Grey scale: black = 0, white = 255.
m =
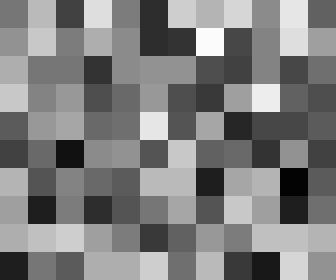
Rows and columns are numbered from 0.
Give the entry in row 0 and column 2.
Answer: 65
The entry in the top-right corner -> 97
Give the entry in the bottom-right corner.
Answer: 146
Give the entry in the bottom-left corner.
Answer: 30
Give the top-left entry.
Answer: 118
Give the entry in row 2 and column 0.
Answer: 174
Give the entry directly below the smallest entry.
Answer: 30
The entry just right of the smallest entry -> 91
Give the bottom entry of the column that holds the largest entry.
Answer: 186
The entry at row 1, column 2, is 124
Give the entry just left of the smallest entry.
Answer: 180
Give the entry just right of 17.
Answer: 139
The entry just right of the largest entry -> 71
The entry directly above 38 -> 159
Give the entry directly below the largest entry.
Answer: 78
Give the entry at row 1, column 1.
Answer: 200
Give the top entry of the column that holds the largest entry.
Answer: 180
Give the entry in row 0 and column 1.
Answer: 186
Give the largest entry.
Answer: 251
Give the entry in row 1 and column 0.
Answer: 146

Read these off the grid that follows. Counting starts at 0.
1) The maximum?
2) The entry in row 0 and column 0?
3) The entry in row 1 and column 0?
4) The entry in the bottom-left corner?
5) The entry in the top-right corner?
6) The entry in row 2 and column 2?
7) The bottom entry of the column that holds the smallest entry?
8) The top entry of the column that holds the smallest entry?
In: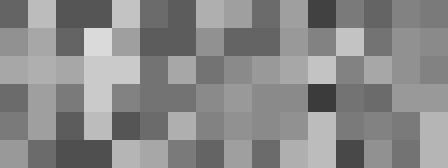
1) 218
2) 100
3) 145
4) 153
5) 122
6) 167
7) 188
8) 65

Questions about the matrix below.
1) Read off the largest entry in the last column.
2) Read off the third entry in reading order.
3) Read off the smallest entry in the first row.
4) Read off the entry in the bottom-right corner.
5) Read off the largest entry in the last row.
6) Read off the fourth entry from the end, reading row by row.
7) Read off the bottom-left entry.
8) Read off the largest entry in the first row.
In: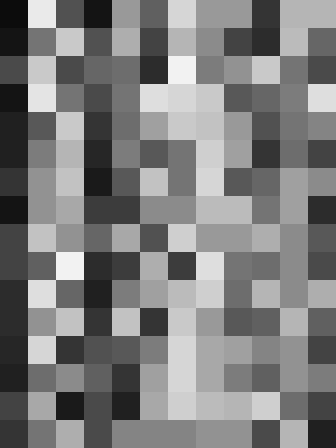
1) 222
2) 81
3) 12
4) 32
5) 181
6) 146
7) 52
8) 234

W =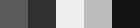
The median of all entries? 90
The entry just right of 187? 19

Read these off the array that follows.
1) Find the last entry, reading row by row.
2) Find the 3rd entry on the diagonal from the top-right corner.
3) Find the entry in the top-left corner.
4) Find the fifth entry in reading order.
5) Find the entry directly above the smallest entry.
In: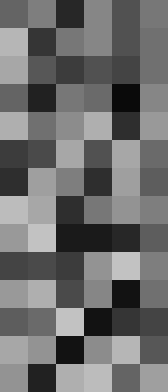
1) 159
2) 81
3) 100
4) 81
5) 68

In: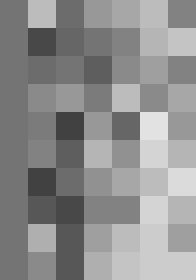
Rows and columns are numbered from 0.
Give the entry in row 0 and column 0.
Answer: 116
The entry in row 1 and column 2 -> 102
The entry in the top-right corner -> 130
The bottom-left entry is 116
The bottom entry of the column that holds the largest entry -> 204
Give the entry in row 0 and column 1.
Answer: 188
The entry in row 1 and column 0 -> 116
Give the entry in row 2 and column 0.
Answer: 116
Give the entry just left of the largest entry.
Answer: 102
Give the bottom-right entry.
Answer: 204
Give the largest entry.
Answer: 226
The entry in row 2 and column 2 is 116
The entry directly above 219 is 181
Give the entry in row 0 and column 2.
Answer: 108

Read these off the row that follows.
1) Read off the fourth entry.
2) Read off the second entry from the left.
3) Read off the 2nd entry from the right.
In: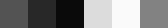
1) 220
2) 40
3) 250
